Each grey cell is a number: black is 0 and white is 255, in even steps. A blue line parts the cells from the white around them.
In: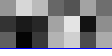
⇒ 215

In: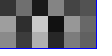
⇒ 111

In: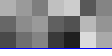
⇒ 154

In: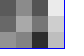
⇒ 139

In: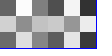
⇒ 252

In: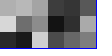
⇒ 184

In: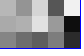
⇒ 148

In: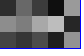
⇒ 104
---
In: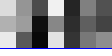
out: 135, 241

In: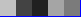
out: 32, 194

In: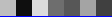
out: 110, 220

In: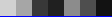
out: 32, 209

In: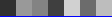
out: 63, 209

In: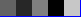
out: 127, 199

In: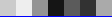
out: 21, 238

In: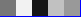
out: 22, 242
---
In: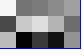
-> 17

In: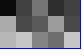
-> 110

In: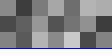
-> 75

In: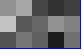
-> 28

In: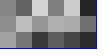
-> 70

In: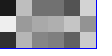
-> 97

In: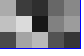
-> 82

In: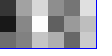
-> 103

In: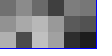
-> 45

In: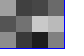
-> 29
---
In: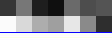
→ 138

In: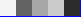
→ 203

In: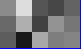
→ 126

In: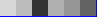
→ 150

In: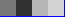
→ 182

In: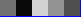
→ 147

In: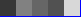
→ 81
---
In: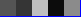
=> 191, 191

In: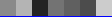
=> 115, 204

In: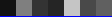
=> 37, 197

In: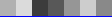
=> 88, 219

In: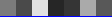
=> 38, 225

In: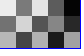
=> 84, 236
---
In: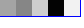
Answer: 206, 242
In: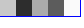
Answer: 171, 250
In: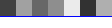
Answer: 142, 235
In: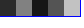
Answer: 22, 194
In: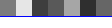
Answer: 89, 230
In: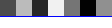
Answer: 241, 241
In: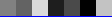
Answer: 30, 218
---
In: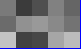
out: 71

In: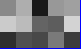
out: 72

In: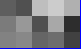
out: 101

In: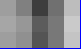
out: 84

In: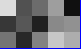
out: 130

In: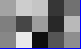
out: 14
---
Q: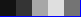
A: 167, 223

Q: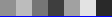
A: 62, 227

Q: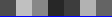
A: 39, 192

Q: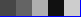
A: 175, 205

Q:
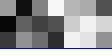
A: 81, 248

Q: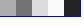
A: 220, 249

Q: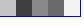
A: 137, 242

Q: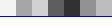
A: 95, 243

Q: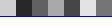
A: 169, 226
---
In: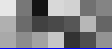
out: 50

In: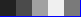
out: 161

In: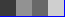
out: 146

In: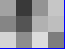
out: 141

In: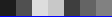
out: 62

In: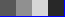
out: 144

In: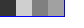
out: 207
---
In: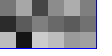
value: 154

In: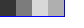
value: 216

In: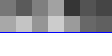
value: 104

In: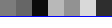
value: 217

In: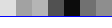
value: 113

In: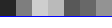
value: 104
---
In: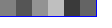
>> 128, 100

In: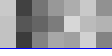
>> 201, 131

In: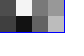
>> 77, 188

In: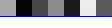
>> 168, 91

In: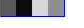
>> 89, 143

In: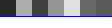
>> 40, 91

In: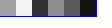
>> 161, 20

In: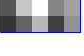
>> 85, 146

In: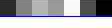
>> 42, 2

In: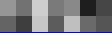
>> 150, 85
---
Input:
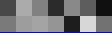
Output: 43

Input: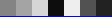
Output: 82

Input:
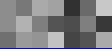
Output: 69

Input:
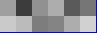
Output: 118

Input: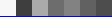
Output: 97

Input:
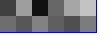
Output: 79

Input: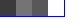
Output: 116

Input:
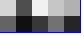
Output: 56
